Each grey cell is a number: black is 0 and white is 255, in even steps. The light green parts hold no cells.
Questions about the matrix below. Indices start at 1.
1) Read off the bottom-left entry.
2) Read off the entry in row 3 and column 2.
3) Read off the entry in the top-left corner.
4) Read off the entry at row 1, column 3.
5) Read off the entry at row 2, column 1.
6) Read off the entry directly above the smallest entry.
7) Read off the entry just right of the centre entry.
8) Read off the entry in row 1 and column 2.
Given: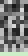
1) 109
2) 63
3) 63
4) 216
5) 175
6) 109
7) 63
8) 159

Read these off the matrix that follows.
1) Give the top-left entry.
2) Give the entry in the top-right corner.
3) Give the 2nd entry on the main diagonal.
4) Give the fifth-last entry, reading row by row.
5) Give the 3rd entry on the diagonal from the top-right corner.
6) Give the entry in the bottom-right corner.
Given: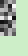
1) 45
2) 133
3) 161
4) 133
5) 176
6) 92

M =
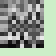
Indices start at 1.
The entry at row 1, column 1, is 113
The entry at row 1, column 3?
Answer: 151
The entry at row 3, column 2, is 151
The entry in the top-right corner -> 166
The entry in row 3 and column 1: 151
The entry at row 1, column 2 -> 125
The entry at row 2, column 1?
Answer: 81
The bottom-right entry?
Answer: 20
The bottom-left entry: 20
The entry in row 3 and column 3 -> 191

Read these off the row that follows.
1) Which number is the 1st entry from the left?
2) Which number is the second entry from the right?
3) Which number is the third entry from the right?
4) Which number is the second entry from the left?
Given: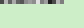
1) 74
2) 183
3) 74
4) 183

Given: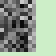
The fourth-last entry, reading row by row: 84
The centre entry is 98
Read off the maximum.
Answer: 212
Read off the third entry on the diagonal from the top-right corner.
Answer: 155
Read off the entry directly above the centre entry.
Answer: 84
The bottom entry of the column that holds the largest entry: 141
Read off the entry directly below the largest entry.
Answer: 84
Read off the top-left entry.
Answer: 125
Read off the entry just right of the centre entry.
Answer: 11
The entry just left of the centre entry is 11
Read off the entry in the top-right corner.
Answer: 186
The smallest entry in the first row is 42
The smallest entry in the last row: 26
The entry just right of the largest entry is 155
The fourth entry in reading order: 112
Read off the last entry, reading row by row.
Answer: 170
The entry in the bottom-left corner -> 112
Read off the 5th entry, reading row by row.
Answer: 84
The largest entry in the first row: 200
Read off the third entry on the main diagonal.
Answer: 84
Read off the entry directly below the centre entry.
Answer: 125
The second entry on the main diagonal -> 141
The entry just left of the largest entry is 57

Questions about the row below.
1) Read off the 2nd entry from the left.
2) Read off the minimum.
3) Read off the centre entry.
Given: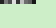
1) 123
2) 23
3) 51

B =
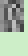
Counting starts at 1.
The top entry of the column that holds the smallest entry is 109
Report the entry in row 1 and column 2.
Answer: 161
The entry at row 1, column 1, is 149
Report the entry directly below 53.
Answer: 161
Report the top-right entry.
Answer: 137
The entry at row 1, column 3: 83
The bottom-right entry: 67
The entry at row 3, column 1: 149
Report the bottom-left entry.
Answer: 149
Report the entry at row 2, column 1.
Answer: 137
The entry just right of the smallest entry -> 149
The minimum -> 53
